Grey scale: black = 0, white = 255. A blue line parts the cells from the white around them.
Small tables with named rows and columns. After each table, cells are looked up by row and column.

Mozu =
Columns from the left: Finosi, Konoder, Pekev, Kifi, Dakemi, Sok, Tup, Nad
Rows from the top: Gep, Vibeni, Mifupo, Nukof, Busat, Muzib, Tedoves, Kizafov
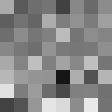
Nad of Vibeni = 159
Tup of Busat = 191
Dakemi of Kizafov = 218
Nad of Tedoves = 113
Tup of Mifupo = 141
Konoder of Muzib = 156
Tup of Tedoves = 129
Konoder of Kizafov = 84
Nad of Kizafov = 115
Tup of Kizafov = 233
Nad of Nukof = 143
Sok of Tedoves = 128
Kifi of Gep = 116
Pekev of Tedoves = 156
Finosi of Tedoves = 225
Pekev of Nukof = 110
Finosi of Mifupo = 110
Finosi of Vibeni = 95
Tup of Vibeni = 124

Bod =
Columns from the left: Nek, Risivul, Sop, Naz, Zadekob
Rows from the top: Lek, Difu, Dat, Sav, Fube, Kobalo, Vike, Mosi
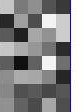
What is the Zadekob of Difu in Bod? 204
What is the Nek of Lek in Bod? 197
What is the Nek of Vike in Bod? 135
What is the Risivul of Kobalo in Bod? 171
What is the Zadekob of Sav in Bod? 42
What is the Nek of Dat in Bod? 90
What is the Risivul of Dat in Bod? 32
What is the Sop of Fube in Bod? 96
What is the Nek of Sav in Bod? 197
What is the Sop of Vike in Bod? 89
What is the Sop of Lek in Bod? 143
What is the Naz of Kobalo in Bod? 134
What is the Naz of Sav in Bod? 114
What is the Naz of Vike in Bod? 71
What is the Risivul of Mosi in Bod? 98
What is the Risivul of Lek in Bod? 122
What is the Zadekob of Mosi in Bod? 78
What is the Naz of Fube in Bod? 243
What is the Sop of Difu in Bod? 77
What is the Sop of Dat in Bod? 167

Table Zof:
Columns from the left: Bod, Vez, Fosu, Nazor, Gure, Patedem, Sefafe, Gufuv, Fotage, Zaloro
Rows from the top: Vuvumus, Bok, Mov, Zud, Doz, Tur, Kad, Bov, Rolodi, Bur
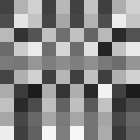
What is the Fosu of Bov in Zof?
76
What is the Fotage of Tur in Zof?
176
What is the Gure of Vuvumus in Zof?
184
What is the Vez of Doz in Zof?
119
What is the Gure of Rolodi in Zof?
122
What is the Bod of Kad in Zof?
172
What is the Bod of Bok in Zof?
77
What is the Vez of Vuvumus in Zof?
178
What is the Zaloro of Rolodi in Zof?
103
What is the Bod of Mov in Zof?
185
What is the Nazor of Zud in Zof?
110
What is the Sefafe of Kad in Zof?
41
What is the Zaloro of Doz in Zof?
149
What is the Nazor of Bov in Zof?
191
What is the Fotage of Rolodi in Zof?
71
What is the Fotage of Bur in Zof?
57
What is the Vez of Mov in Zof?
51
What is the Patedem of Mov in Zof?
193
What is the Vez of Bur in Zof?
64
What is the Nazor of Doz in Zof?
126
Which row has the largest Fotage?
Bok

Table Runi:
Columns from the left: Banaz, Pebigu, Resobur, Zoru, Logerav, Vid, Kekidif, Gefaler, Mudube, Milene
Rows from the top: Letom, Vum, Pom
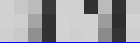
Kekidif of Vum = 209
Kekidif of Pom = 209
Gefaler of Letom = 187
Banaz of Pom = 207
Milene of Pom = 207
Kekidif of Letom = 49
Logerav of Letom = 209
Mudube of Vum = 46
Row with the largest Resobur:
Letom

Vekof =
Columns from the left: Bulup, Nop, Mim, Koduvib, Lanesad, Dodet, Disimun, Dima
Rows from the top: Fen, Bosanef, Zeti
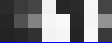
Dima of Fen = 68
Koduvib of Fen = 241
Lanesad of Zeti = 245
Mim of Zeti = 49
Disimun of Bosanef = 245
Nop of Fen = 59
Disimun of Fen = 246
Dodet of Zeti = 36
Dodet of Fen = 42
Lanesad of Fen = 39
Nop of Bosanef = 81
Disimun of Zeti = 249
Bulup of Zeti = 35

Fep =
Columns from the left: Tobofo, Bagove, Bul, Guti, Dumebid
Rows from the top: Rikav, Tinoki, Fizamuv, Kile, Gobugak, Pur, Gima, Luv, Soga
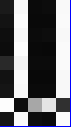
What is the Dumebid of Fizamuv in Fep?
248
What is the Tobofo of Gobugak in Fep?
41
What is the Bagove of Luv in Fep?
14
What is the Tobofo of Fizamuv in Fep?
14
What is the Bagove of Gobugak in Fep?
243
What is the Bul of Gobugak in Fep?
11
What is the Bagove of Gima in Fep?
248
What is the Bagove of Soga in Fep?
249
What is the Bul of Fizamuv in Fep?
11
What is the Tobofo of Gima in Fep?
21
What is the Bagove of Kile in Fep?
252

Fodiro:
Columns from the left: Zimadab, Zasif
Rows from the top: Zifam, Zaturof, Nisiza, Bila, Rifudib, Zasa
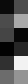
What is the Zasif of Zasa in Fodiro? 148
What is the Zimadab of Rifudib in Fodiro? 48
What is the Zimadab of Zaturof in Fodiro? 76
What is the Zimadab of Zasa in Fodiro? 108
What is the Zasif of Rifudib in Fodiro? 242
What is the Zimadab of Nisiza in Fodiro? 69
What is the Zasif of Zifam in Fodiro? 76
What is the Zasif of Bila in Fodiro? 38
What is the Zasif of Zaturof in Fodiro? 169
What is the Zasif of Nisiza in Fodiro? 7
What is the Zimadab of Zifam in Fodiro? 10
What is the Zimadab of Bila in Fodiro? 2

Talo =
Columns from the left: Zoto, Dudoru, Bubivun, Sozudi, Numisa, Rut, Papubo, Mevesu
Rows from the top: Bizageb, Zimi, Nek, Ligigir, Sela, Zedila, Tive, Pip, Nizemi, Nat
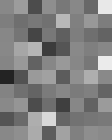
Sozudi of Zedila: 161
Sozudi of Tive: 123
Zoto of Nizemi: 84
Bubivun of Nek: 69
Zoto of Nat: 136
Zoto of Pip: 137
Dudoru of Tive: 112
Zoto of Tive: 131
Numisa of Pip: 63
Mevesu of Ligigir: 135
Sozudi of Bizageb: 142
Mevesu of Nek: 99
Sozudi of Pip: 110
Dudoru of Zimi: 111
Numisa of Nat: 162
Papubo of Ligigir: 127
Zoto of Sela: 133
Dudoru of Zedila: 82

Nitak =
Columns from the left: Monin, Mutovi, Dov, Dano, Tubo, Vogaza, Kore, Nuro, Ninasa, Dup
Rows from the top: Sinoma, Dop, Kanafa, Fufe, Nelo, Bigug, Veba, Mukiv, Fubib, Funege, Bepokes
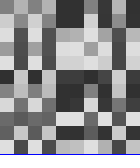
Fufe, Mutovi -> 77
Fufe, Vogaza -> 223
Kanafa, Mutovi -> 81
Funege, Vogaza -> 50
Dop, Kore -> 209
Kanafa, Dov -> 222
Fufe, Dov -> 160
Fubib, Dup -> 223
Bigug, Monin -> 48
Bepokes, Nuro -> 177
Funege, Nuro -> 51
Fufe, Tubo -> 221
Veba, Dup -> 49
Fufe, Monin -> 155
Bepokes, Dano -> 76

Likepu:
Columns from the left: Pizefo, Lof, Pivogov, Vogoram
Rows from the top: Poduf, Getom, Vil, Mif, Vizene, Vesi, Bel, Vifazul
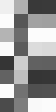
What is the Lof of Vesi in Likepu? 191
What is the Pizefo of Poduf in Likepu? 239
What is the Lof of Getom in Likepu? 86
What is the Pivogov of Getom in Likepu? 162
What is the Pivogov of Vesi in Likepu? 53
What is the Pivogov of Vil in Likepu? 252
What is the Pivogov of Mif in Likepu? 220
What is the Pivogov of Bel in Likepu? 80
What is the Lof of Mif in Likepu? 91
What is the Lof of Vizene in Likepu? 205
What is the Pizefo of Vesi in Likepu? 98
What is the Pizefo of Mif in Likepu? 250
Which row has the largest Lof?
Vizene

